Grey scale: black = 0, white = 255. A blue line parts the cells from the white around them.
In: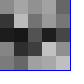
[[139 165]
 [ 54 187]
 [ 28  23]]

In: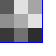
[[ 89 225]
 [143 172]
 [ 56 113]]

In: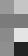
[[153 197]
 [123 122]
 [138 228]]

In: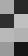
[[171  40]
 [ 47 192]
 [185 178]]

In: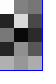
[[253 129]
 [ 35 218]
 [120   9]]

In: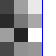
[[ 67 160]
 [ 42 120]
 [159  35]]

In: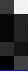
[[ 59 242]
 [  6  35]
 [  6  34]]

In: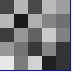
[[ 71 182]
 [184  26]
 [ 61 151]]
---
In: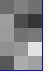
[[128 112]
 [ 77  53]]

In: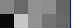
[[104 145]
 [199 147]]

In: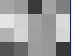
[[154  57]
 [210 162]]

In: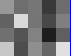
[[110 118]
 [218 117]]

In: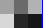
[[106 178]
 [ 38  22]]

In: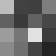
[[65 63]
 [58 98]]

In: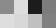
[[221  28]
 [216 192]]
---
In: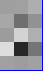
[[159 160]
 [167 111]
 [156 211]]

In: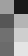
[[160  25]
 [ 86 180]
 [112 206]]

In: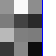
[[148 249]
 [124  67]
 [185 127]]

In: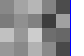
[[136 164]
 [123 144]
 [193 152]]

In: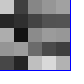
[[201  63]
 [ 38  47]
 [173  18]]

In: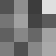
[[ 82 142]
 [117 161]
 [ 96 135]]
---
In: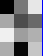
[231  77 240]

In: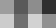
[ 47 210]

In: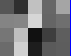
[165 101  17 208]

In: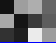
[101  58  31]

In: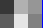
[150 229]

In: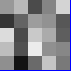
[212 146 201  81 143]

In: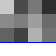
[ 46 158  65]

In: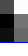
[253   2]
